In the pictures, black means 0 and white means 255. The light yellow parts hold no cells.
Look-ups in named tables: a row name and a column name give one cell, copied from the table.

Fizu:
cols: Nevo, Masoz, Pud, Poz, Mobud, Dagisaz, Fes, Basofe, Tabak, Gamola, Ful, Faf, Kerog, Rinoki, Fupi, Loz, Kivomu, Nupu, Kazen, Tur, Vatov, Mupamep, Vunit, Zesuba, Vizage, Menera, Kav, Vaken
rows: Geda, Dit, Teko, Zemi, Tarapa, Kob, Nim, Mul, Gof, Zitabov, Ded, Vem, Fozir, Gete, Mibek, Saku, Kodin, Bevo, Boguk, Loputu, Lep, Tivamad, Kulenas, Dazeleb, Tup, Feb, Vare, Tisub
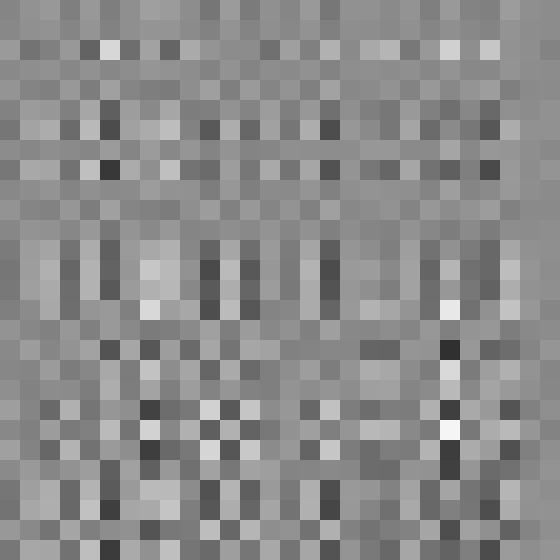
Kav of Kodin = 137
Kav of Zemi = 141
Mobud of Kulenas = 114
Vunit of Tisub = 99
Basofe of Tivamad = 210
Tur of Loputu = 161
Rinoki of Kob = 156
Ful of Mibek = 90
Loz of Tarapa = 128
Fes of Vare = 145
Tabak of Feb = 196
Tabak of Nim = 189
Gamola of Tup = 140
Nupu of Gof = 148
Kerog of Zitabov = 127
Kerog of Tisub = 118
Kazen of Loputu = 159
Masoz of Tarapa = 132
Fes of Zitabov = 139
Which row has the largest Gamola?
Tivamad

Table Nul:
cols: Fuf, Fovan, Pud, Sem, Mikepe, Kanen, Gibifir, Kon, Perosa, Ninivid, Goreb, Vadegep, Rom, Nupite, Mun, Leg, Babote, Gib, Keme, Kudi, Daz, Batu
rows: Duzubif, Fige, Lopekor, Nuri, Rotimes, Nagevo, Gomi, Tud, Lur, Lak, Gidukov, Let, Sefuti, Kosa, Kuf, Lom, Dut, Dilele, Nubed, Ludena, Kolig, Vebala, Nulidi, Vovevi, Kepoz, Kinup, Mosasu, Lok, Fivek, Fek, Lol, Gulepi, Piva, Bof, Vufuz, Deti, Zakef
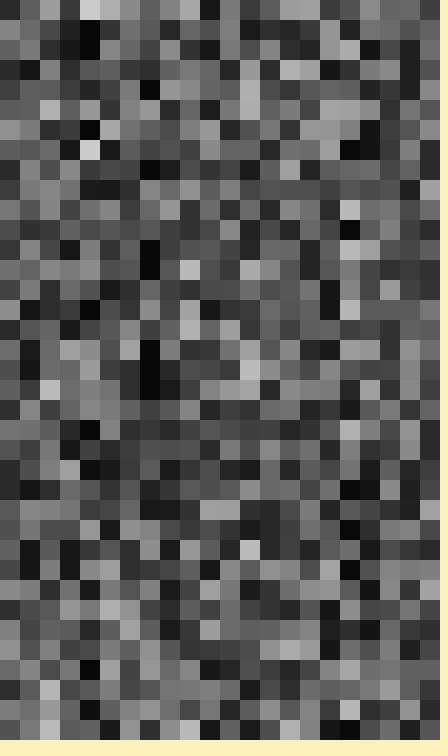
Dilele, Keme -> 149
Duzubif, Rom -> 58
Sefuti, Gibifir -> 94
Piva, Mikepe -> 73
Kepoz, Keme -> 20
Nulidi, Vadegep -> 121
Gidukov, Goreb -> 107
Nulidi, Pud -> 119
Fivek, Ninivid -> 94
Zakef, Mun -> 176
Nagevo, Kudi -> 49
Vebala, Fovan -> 112
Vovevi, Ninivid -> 53
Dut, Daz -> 96
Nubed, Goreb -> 69
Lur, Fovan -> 130
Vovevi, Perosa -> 26

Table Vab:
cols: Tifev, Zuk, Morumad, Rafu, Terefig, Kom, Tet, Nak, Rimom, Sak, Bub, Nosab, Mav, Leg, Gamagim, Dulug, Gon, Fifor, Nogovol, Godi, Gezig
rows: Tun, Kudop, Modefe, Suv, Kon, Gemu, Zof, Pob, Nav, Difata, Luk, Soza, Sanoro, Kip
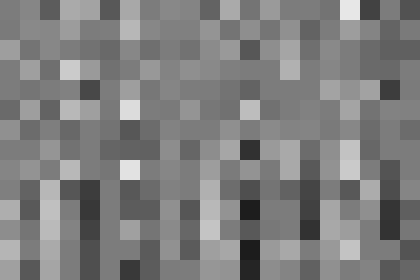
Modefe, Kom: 105
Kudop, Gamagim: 144
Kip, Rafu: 124
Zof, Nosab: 143
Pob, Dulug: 108
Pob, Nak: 97
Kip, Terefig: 79
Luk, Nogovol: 143

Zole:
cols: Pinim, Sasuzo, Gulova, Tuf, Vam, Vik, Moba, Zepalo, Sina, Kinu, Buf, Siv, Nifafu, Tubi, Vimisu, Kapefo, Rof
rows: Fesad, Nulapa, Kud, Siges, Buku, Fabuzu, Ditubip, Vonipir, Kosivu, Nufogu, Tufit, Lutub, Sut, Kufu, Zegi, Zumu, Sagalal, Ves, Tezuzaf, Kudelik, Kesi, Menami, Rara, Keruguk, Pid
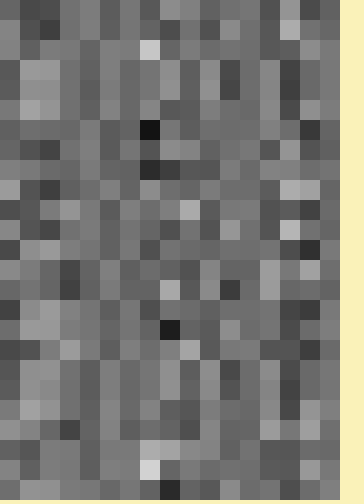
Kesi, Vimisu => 72
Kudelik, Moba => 104
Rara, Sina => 163
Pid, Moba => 118
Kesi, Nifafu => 104
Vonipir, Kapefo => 83
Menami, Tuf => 68
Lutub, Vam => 122
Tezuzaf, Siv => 73
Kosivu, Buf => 85
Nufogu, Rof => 101
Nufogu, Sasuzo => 83
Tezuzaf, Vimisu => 75
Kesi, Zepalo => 130
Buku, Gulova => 142
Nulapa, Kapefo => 113
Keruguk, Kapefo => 152
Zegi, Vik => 122
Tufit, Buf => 90
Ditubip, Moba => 99

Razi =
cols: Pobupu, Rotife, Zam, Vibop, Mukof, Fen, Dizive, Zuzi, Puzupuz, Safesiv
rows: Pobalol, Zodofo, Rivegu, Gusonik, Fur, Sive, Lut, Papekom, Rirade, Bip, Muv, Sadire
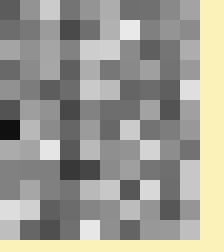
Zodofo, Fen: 177
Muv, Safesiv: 149
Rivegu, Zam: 165
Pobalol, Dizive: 111
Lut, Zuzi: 115
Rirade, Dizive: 159
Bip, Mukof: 185
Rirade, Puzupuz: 111
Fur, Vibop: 108
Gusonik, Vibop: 95
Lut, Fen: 104
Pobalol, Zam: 203
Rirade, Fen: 139
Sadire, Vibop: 112
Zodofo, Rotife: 120

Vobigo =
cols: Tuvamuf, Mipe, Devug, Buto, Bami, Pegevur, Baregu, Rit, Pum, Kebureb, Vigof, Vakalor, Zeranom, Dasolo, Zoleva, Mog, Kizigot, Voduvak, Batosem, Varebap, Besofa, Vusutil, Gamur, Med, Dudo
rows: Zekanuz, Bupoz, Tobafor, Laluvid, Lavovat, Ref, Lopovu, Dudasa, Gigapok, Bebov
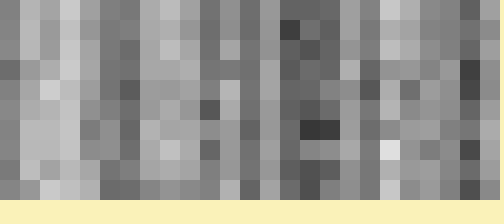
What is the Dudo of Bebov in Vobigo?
137
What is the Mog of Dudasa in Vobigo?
133
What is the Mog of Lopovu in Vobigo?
55
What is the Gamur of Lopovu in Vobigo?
128
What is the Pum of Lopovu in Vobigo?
165
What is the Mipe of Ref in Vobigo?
172
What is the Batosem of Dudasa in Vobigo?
122
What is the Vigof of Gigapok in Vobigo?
127
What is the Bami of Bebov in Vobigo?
177
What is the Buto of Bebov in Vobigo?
191
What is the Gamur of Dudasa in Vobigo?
139
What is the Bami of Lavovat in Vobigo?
157
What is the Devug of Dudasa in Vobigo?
184
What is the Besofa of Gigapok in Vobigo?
153
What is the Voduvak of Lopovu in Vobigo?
157
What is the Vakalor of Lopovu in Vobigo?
154
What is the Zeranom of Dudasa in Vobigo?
113
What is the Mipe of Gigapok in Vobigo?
189
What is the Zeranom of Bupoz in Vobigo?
108
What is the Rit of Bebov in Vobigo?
133
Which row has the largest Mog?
Dudasa

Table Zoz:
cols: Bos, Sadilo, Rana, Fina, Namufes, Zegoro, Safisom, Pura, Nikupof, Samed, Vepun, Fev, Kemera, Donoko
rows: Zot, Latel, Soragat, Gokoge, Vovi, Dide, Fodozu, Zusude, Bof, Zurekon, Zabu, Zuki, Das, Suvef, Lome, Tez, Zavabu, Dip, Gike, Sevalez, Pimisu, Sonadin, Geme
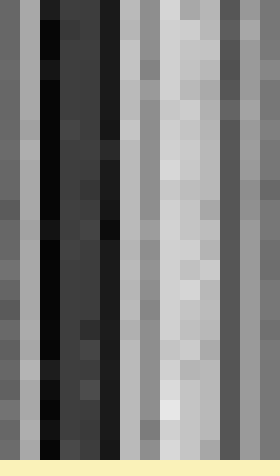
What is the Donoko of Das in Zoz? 111
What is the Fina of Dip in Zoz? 62
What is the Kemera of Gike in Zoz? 154
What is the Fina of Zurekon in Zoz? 62
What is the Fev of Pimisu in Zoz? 86
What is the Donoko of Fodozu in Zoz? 127
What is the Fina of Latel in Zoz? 56
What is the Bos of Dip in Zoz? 96
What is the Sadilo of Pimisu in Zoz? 168
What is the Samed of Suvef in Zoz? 193
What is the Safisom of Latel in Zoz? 182
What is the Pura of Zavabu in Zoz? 142
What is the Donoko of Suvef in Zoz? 110
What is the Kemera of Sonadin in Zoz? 154
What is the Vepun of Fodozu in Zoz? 181
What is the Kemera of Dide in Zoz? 163
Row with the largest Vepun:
Suvef

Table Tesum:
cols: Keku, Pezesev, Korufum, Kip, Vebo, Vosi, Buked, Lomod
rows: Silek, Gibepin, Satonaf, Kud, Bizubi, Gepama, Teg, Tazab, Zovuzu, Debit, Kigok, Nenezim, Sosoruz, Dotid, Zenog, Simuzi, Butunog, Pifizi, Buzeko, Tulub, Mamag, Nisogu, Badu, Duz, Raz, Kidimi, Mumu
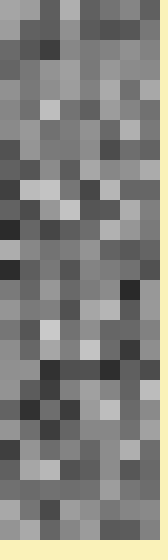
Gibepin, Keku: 157
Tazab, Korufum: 122
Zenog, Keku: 122
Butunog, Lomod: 129
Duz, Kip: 82
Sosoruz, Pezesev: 135
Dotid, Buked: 113
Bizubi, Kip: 157
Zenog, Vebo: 124
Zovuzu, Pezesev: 85
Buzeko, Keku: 144
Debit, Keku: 64
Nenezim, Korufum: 70
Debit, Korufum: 195
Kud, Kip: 159

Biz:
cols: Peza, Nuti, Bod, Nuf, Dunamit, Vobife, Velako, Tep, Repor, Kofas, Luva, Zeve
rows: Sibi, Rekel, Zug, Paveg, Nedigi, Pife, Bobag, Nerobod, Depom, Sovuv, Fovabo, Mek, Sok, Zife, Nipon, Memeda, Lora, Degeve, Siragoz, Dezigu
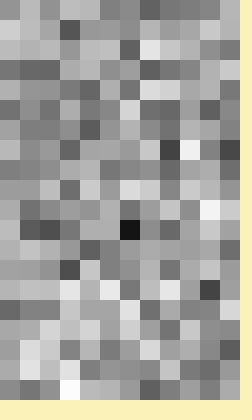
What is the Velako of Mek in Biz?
20
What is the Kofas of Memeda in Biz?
130
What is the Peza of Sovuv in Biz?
156
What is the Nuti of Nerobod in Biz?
139
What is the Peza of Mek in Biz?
188
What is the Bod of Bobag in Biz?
126
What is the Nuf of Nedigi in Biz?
122
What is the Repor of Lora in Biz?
116
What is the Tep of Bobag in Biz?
138
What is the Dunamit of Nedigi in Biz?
102
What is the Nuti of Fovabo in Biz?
114
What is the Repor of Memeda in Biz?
170
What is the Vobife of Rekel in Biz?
154
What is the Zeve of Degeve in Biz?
93
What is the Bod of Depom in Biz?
142
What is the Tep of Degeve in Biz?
216
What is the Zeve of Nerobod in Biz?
72
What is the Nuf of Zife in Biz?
78
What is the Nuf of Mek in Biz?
119
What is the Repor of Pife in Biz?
104
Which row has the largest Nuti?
Siragoz

